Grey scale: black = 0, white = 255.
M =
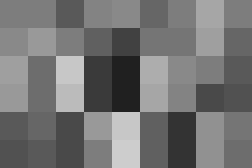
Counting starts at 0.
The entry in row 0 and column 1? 125
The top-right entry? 125
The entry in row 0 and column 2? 89
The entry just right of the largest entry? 96
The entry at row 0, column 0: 125
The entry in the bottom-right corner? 109
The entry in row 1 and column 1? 153
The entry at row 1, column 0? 137
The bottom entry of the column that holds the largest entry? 205
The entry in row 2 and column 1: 109
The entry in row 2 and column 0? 159
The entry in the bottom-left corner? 81

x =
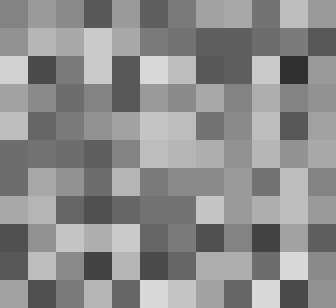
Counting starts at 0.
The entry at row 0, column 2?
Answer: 138
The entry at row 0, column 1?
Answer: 154
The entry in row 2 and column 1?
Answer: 74
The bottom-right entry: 146
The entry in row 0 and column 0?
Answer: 131
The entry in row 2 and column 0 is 209
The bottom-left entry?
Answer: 162
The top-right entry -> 154
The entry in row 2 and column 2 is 123
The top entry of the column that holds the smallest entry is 189
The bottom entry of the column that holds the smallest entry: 74
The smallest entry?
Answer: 48
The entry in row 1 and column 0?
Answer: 146
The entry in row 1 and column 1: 181
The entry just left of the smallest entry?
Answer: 202
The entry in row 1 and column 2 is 168

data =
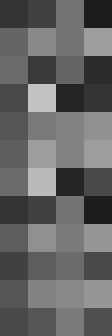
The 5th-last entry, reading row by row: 150
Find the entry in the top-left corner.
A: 52
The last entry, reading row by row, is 79
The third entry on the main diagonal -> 101
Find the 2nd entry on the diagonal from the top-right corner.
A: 115
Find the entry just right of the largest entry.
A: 37
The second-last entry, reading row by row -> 122
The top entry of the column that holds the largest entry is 65
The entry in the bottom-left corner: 73
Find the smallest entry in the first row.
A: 29
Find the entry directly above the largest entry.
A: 58
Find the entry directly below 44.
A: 52
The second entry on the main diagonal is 137
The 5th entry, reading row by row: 101

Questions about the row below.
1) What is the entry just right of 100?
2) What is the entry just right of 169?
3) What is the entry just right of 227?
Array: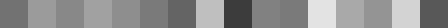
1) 191
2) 148
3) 169

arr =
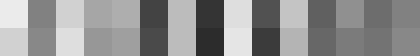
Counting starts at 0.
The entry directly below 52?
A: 44
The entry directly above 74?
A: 67
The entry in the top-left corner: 235
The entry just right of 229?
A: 59
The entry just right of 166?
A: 174
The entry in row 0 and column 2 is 209
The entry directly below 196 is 180
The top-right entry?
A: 129
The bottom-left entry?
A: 209

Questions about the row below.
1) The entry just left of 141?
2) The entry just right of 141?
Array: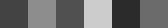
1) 67
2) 80
